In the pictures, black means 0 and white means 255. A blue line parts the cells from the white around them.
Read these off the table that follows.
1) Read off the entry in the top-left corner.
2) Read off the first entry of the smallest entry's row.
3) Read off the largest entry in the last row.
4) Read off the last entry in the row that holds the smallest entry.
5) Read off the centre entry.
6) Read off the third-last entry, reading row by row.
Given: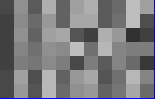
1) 72
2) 64
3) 183
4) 64
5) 190
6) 118

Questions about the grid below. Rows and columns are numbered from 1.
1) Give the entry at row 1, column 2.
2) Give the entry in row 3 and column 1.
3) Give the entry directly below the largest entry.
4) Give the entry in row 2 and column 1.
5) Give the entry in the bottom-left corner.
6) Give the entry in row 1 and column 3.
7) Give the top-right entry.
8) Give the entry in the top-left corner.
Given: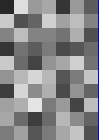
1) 222
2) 131
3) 61
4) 202
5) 123
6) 153
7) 92
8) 39

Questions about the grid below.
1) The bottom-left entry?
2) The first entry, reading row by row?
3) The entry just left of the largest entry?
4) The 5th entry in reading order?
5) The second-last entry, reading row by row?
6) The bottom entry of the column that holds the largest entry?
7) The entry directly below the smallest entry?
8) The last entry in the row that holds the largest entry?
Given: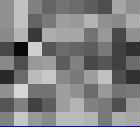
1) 129
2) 144
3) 144
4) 115
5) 173
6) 199
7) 78
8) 121

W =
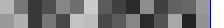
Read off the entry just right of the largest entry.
91
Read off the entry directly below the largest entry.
189
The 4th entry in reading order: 78
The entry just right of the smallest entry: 147
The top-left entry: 183
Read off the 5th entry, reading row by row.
134
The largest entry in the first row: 203
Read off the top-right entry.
153
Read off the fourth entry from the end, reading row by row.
84
